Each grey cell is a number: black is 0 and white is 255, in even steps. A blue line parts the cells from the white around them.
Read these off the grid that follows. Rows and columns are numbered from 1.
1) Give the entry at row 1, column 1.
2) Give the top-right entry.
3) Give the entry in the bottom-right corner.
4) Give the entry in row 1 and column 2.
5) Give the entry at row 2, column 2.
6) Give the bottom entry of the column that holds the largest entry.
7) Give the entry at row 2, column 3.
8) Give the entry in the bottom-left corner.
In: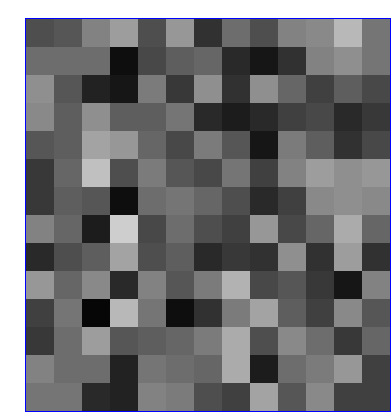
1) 78
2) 117
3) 64
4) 86
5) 109
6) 34
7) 109
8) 117

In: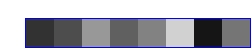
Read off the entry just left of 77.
50
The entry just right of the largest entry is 21

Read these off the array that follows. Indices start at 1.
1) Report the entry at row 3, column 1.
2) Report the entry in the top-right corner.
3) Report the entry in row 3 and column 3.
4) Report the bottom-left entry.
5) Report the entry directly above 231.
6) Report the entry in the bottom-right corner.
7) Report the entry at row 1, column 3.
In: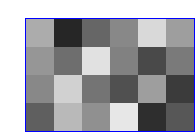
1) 136
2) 158
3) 116
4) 95
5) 80
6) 87
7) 102
